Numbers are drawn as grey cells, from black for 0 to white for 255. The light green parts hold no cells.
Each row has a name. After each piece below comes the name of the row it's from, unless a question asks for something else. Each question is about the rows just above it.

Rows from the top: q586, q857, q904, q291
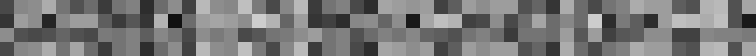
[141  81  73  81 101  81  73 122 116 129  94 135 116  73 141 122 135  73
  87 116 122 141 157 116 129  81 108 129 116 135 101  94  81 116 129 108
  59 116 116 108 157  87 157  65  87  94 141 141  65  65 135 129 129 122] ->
q904
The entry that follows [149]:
[157]
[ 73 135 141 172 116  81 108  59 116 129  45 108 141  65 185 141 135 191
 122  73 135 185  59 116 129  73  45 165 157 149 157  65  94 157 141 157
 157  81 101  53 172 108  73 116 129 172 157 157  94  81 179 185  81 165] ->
q586

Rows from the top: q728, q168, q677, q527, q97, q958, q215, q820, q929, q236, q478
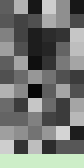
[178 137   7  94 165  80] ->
q215
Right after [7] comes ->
[94]
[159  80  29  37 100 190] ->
q527
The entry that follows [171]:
[143]

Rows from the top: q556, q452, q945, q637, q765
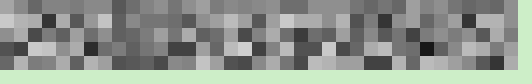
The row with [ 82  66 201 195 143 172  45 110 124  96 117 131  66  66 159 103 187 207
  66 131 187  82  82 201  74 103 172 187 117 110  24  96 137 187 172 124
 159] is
q637
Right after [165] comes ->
[137]
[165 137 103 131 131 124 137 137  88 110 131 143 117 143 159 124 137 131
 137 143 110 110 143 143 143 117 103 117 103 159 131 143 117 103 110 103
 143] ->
q556
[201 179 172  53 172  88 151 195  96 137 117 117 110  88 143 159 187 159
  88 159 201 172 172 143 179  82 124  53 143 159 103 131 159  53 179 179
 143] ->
q452
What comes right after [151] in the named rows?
[195]
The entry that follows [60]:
[110]

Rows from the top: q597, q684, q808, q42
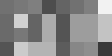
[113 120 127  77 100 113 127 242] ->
q597
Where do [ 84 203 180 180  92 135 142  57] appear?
q42

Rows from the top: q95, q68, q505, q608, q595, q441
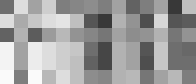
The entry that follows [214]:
[85]
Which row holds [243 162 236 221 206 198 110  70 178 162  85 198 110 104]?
q608
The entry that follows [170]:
[198]
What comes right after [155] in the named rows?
[184]
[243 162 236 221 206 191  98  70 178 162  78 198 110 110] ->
q595

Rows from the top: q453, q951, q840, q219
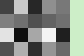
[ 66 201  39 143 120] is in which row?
q453
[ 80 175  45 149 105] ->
q219
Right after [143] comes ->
[120]

